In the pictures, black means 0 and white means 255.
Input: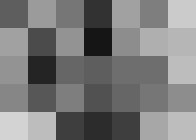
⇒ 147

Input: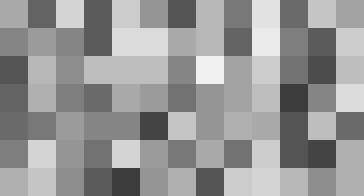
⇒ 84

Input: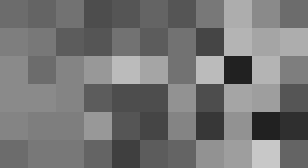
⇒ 138

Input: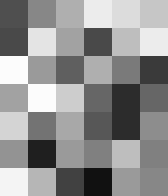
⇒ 252

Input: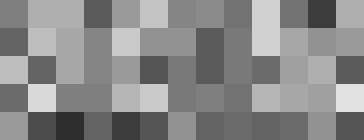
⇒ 189

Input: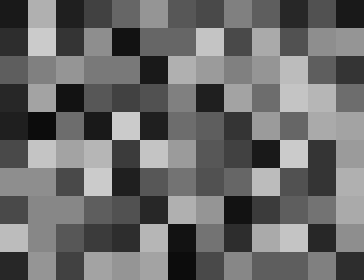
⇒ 94

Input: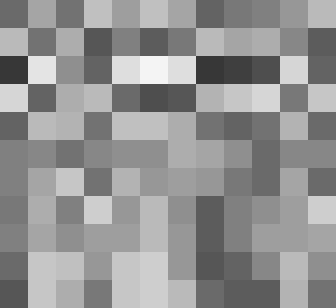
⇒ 55

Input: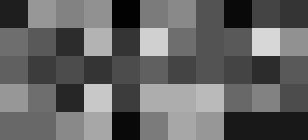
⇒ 96

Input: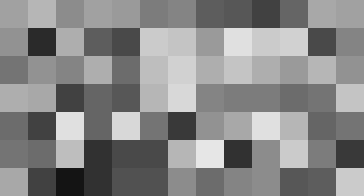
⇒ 116
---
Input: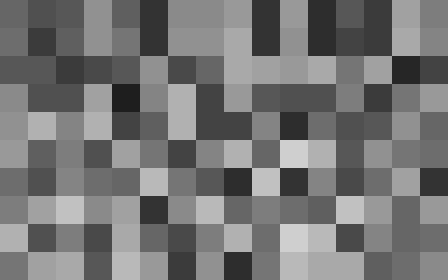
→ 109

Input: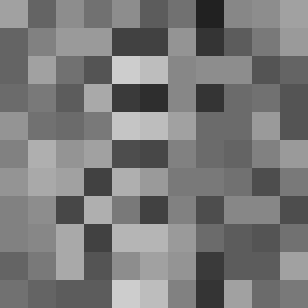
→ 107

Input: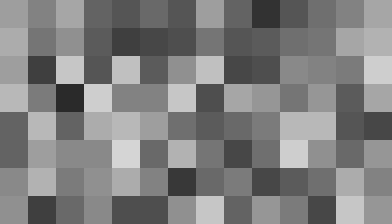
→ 198

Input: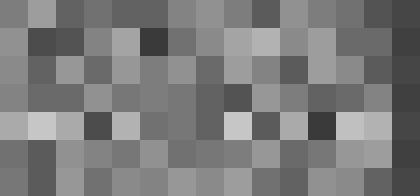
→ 98

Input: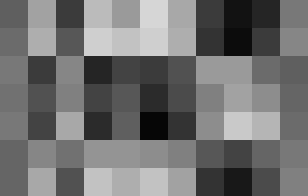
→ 75

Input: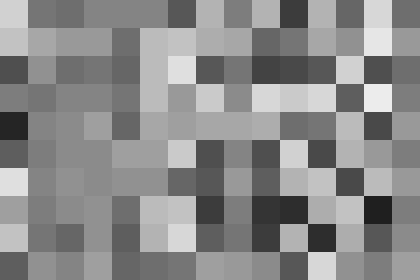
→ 125

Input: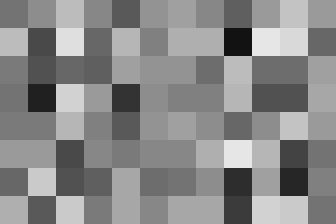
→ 202
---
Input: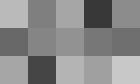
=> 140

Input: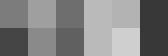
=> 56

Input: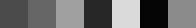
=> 139

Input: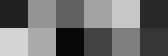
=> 40

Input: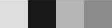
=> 139

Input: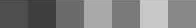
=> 136
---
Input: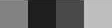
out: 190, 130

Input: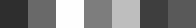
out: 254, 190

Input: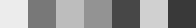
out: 236, 208

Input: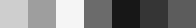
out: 245, 206

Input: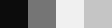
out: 240, 197

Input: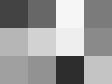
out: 246, 238
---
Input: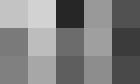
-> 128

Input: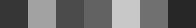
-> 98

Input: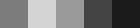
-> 124

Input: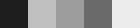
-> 157

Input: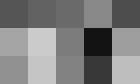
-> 130

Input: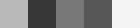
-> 120
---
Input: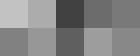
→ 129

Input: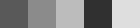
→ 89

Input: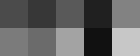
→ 123

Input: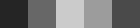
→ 37

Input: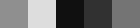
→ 143

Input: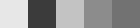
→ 231
